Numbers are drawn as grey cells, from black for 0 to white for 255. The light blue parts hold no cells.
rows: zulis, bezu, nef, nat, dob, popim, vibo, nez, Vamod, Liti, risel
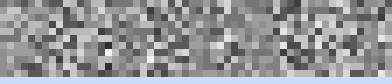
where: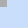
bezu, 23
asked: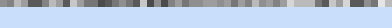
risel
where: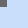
popim, 38

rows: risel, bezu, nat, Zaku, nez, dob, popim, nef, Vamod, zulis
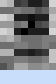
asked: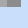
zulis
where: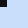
nat, 4
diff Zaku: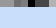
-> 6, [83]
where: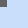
bezu, 6

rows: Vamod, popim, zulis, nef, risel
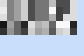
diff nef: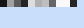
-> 2, [102]
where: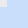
popim, 0
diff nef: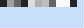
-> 0, [21]
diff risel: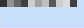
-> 6, [175]
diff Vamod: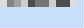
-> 7, [190]

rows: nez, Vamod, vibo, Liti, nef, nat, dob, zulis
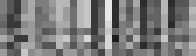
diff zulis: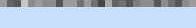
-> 20, [125]
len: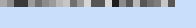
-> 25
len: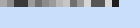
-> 17
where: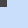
zulis, 14

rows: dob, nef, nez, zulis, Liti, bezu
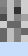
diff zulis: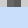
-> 2, [103]
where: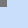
nef, 0
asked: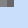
Liti

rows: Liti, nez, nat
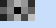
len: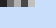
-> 5
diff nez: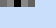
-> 0, [98]
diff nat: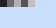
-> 3, [73]
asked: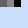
nez
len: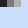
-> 3

